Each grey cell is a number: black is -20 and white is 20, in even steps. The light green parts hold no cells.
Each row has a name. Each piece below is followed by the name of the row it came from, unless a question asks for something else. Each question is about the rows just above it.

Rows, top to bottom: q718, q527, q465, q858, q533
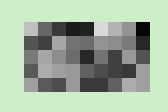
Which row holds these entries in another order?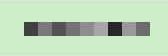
q465
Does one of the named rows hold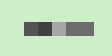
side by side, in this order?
no
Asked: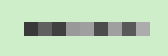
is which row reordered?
q858

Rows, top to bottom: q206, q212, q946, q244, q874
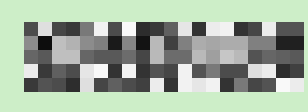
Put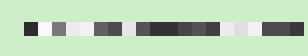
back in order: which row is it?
q244
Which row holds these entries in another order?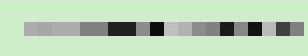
q212
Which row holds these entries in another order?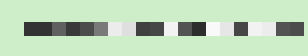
q874
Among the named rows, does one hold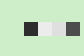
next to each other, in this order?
no
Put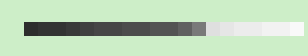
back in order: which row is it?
q874

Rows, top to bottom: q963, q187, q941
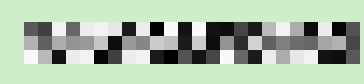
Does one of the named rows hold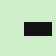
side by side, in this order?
no
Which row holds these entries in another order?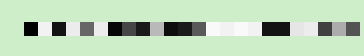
q941

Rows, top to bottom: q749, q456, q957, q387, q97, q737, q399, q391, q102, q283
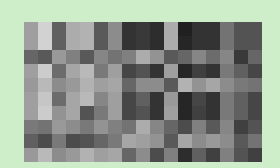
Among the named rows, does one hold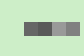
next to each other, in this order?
yes
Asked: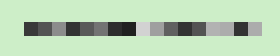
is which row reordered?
q749

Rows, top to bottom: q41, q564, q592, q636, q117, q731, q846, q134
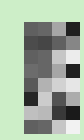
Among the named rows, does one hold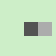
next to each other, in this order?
yes
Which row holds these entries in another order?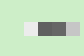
q592

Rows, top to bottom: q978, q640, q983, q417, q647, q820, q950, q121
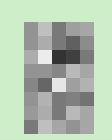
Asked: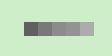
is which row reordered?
q640
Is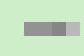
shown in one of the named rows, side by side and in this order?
yes
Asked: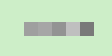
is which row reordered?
q978
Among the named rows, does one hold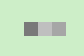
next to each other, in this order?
yes

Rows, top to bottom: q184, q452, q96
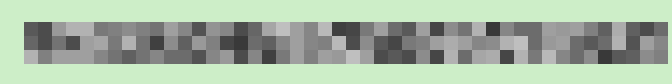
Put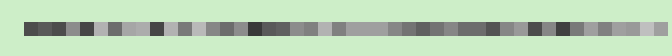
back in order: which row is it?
q96
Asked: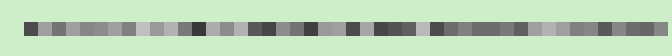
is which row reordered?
q452
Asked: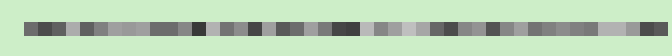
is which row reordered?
q184
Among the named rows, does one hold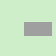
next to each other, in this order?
yes
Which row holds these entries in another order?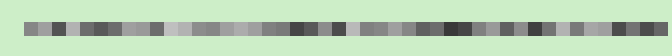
q452
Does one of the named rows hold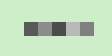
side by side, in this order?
no

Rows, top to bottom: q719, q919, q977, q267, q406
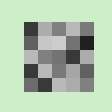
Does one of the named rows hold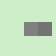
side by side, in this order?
yes
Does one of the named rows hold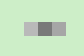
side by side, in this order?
yes
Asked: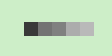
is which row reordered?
q977
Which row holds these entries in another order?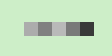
q719
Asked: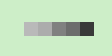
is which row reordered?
q406
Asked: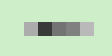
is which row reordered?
q977
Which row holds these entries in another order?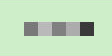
q719

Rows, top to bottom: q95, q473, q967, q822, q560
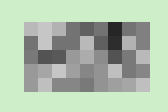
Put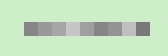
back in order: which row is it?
q822
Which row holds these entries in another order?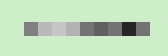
q95
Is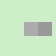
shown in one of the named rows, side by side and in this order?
no
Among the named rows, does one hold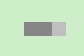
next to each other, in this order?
no
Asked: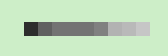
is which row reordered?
q473
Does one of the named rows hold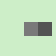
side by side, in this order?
yes

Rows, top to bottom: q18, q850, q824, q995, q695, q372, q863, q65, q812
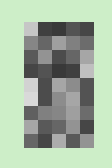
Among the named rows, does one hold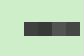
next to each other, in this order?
yes
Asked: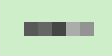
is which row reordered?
q812
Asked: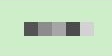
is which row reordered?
q695
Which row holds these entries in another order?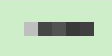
q995
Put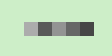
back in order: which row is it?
q812
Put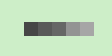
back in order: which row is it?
q65
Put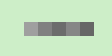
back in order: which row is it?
q850

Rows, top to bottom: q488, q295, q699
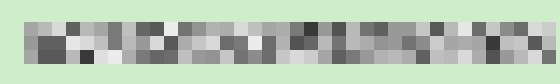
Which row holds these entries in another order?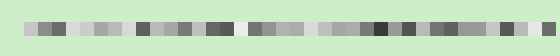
q488
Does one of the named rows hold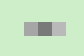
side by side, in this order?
no
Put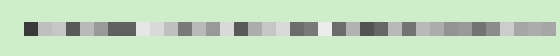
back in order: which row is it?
q295
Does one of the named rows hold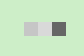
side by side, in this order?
no
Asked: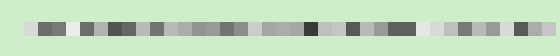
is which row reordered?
q295
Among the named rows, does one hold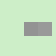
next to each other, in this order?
yes
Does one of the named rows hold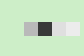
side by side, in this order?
yes

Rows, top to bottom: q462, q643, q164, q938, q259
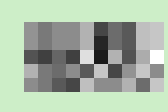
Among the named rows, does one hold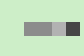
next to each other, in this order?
yes
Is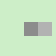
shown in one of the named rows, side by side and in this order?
yes
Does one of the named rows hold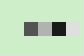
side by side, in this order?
no
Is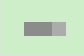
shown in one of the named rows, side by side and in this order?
no
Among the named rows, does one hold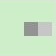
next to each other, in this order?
yes
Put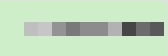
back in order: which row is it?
q462
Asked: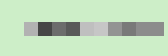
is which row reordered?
q462

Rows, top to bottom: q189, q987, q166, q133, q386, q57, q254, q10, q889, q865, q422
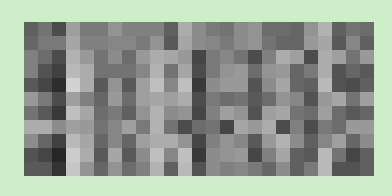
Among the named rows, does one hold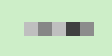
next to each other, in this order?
no
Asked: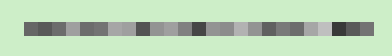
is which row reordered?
q254
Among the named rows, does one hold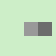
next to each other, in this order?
yes
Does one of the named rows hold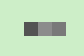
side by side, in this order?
no
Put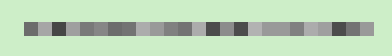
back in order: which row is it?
q166

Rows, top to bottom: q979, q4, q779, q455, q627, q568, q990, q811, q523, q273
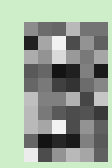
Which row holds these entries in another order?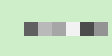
q811
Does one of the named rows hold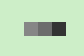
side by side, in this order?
no
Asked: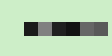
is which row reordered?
q455
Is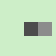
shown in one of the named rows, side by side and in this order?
no
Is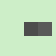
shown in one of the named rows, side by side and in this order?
no

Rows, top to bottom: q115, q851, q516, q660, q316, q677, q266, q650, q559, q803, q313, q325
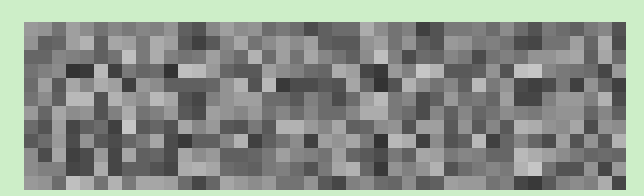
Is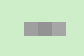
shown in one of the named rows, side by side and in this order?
yes
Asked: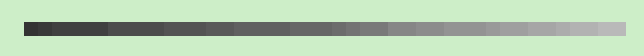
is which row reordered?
q316

